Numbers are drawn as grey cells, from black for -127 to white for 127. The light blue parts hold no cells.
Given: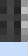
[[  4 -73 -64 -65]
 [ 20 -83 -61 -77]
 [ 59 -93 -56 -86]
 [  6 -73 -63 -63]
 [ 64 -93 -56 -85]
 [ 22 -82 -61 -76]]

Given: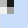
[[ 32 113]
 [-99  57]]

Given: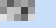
[[ 88 -10  24  71  98]
 [ 33 -65  63  67  12]
 [  5  37  20 -33  33]]

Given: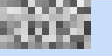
[[ 54 -66  -3  19  -5 -40  35   4  25 -34  -4  14  31]
 [ 38 -23 -24  80  19  91  87 -24  45  90 -16  51  63]
 [-63  70  87 -13 -15  78 -46  76 -58  85  71  13 -29]
 [-58  58  38  10 -46  77 -28  11 -36  81  14  26 -11]
 [ 73  61  24  74  58  56  85  67  48  53  60  47  62]
 [-40 -33 105  73   3  71  -7  99 -40  68  95 100  65]
 [ 44 109 -38   4  98 -34   3  11  89 -38   0   7  25]]

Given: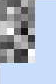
[[ 105  -51  -62   46  -20]
 [ 124  -81  -61   62   16]
 [ -11   51   28  -61  -51]
 [ -73   33   65  -17    0]
 [  59 -108  -21  125   79]
 [   2  -55   22   62   76]
 [ -15    8  -10   28  -13]
 [  -3  -50   26   93   -2]
 [  12   53  -45  -34   -4]]

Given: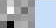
[[  16   49   41 -120  -18]
 [  28   31   20   17   50]
 [  33  -17   38  120   23]
 [  13   44   22   79   23]]

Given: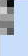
[[ -37   41]
 [  -4   -2]
 [  32   30]
 [  -8   78]
 [-111   14]]

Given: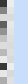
[[ 96  44]
 [ 88 103]
 [109 -71]
 [ 89 106]
 [ 94  57]
 [ 90  93]
 [ 94  67]
 [ 99  18]
 [104 -31]
 [ 90  90]
 [100   4]
 [109 -73]]
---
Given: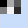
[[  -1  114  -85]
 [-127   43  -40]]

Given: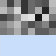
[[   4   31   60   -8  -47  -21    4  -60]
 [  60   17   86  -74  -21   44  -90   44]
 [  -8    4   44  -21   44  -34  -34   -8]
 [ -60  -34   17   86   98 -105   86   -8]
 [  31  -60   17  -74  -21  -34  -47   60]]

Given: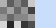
[[ -6  34 -22  22 -61]
 [ 22 -22   7   7  34]
 [ 49 -34   7 -34  73]
 [ 86 -88  86 -74 -48]]

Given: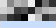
[[  80   66  -61  -46  -92   23   53   66]
 [  94    9   53   37  110 -107  -17  -77]
 [  -4  -77  -92 -123  110   66  -77  -46]]

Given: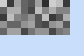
[[-69  62   4 -10  19 -41  62 -69 -41  46]
 [-26  46  46 -26 -56  62   4  46   4   4]
 [-26  33  33 -56 -10  19  19 -56 -10   4]
 [ 19 -26 -26  19  33 -41 -56  19  33 -41]
 [ 78 -69  33 -26 -41  33 -82  78  62 -69]]

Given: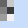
[[ 29 114]
 [-27  72]
 [  2 -68]]

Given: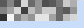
[[-77 116   4  46  20 100 100  34 -21  61  86]
 [  4  34  86 -64  61  20  74  74 -21 -37  20]
 [-37   4 -49  86 -21  20 -49 -37  -9  74  46]]

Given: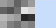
[[ 58  42  28 -89 -76]
 [ 28  14 -29   0  28]
 [ 42   0 -14  14   0]
 [-29 -45 -14 100  86]]

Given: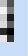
[[ 114   -5]
 [  90  -34]
 [  63  -46]
 [ 102  -71]
 [  76  -98]
 [ -85 -127]]
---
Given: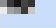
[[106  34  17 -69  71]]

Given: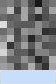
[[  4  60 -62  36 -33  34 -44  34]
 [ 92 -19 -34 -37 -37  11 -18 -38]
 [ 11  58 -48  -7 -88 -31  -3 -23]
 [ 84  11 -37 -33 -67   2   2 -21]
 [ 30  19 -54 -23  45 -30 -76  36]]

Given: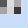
[[ 36  85 -70]]

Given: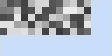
[[ -3   0  71 -58 -45  84 -51 -47  12 109 108  84 -67]
 [ 98  97  35  47 -59  66  39 -46 -27  97 -28 -60 102]]

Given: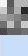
[[ 72 -21  44 -85]
 [-15  65 -11  73]]

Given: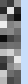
[[ -87   99  -88]
 [ 110    2   16]
 [-114  -59  -38]
 [  64   82   28]
 [ -78   12   43]
 [  55  -55  -37]]

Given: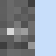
[[-31 -22 -18 -39 -24]
 [-39 -28  -6 -45 -18]
 [-33 -35  -4 -24 -39]
 [-34 -19 -20 -25 -26]]

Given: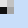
[[-112   38]]
